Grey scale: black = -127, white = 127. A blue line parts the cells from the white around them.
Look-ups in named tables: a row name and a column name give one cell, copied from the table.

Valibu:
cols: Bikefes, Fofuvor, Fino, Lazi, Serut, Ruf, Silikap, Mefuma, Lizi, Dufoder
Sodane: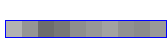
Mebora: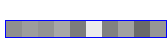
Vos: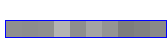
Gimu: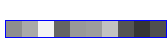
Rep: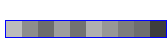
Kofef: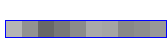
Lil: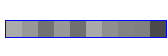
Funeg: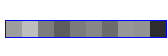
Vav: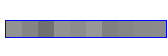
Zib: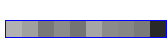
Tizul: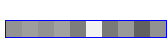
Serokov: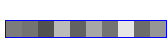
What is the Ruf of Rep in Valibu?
48
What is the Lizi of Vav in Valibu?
10
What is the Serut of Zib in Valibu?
-11
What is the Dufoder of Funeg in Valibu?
-82
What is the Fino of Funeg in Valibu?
-2
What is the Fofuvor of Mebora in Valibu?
29
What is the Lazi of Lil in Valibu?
24
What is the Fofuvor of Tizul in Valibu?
30
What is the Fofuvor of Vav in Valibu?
4
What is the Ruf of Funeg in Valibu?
7
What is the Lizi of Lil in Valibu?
0
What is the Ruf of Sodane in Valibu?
23
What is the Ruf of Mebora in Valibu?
108
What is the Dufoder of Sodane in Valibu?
25
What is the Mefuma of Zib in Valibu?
6
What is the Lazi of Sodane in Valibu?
-8
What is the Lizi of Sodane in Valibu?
11
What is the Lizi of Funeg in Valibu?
18
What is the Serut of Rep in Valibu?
-13
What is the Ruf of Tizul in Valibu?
114

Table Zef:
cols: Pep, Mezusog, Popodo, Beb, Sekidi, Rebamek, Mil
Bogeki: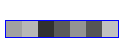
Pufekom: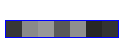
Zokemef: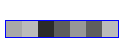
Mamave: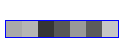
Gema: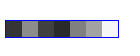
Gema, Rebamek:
34
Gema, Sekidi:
0
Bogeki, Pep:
33
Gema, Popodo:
-63
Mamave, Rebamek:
-36
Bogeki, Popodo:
-78
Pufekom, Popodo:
24
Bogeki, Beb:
-37
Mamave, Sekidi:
25
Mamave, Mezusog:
53
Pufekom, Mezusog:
10
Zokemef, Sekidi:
23
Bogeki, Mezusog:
55
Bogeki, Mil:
65
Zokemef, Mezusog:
59

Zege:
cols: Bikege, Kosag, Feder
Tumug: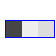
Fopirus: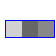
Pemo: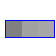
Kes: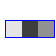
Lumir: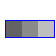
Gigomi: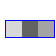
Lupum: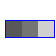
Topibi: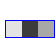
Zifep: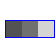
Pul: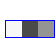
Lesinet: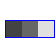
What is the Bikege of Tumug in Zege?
-57
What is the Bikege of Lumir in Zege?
-28
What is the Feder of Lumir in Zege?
62
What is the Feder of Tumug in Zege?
92
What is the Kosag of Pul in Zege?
-53
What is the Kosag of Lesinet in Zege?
-25
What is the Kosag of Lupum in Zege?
-11
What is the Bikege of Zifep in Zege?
-44
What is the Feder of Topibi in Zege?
40

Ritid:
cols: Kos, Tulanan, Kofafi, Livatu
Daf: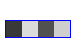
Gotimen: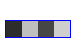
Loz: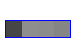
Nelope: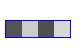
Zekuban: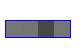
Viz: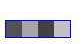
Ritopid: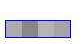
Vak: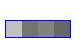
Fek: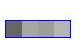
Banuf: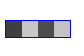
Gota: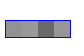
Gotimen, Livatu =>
78
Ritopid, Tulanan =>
7
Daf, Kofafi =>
-46
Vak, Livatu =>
-24
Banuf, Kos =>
-64
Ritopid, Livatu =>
37
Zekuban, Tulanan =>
-11
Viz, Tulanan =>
38
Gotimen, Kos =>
-82
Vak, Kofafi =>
2
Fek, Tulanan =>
38
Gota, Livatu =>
22
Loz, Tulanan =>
14
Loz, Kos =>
-57
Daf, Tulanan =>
91
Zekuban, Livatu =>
-9
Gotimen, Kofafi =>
-57
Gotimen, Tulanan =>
63

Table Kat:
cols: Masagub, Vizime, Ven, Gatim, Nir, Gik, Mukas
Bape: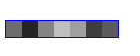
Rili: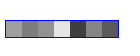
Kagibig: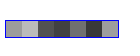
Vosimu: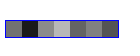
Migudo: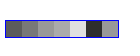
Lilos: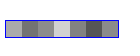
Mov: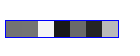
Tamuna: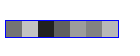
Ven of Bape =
4
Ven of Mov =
117
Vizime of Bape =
-91
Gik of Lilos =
-41
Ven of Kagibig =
-45
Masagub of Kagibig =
28
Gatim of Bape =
63
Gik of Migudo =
-81
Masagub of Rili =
31
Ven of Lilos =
12
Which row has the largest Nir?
Migudo

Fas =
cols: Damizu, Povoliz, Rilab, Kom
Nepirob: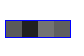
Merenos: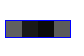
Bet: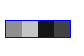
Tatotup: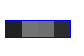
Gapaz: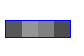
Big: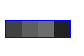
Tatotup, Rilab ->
-16
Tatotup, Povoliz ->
-12
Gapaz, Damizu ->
-39
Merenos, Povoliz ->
-102
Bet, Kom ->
-61
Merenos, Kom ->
-36
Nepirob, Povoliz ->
-95
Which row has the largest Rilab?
Gapaz

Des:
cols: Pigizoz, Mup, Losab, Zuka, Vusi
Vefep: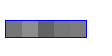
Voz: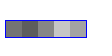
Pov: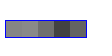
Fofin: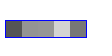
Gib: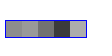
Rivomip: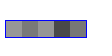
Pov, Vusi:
-28
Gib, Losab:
-13
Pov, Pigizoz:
5
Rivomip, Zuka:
-54
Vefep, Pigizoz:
-9
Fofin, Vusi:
-8
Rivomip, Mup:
-6
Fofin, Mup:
20
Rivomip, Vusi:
-8
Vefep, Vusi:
-4
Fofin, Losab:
22

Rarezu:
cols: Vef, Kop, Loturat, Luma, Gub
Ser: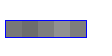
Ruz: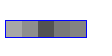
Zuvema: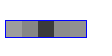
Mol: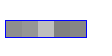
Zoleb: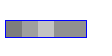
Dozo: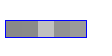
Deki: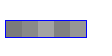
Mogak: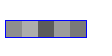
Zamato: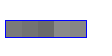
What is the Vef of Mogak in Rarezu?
14
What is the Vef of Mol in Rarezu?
14
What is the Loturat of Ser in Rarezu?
-1
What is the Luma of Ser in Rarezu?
17
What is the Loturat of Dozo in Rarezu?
64
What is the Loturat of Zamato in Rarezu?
-20
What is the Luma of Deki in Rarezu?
1
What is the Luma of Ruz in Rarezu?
-6
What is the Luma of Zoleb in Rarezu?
17
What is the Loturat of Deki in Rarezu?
35
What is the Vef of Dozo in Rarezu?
9

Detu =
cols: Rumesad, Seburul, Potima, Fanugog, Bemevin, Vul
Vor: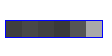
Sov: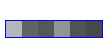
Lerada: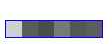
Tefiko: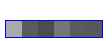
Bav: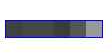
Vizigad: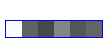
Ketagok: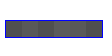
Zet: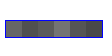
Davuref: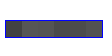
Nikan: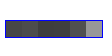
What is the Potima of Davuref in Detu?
-43
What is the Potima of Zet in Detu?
-37
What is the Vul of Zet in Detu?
-54
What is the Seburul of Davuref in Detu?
-41
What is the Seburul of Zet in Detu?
-47
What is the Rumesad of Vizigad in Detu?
123
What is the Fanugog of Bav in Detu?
-67
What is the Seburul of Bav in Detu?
-56
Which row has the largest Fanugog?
Sov

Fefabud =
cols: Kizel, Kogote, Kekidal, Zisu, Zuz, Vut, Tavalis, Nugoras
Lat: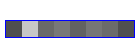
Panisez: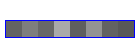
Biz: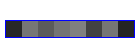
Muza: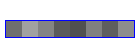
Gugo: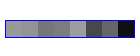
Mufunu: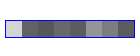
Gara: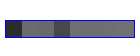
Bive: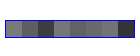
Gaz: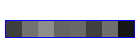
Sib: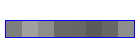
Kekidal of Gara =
-22
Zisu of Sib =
-23
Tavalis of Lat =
-20
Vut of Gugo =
-55
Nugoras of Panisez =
-39
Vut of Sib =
-36
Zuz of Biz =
0

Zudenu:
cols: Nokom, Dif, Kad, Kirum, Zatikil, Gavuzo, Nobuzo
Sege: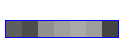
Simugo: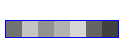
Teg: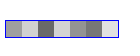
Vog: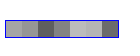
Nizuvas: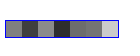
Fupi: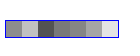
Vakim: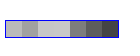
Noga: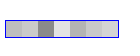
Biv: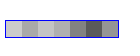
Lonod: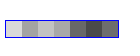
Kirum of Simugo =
49
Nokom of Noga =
62
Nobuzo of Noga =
84
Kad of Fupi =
-44
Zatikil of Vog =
60
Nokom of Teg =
31
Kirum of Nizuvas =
-81
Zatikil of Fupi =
5
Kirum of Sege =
31
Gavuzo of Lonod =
-53
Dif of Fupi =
65
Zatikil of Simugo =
86
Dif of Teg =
81
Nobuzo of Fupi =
100
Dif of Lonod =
35
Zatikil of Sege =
41
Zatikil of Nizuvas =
-18
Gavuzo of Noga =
73
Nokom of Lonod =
89
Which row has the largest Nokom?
Lonod

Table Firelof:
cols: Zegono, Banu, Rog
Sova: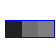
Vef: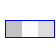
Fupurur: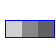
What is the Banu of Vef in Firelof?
123
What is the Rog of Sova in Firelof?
0
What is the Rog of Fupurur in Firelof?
-30
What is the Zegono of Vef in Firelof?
66
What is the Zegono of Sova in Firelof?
-93
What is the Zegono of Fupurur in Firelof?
80
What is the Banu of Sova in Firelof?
-16
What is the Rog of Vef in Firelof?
92
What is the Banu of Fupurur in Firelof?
8
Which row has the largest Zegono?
Fupurur

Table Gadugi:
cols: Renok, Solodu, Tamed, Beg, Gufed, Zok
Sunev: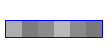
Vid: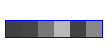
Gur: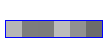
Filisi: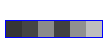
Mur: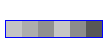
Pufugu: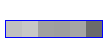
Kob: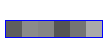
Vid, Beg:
57
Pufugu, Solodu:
71
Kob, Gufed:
-11
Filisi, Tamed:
11
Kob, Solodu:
11
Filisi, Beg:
-62
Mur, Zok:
-40

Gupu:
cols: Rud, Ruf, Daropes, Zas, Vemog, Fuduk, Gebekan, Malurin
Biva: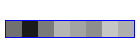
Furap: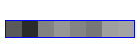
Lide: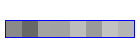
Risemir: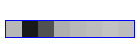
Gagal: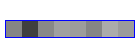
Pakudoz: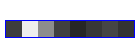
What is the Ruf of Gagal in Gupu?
-64
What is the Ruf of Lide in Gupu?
-24
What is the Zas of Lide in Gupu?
34
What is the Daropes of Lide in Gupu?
35
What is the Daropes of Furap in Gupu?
2
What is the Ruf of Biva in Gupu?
-101
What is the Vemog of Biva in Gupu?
35
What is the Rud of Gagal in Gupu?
5
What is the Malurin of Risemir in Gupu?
60
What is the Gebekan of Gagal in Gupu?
43
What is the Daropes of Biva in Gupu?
-5
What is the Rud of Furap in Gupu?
-37
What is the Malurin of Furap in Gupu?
35
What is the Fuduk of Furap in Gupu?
-8

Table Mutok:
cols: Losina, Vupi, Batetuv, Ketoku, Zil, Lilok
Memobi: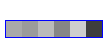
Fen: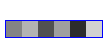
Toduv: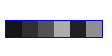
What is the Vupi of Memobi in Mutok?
27
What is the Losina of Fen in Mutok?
4
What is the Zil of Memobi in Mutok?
78
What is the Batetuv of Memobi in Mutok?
58
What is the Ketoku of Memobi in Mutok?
6
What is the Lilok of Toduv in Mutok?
15
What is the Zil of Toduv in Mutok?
-94
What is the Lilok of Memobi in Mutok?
-65
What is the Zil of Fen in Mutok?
-83
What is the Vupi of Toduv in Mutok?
-79
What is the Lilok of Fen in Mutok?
81
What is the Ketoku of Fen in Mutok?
31
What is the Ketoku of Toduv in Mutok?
44
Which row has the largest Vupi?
Fen

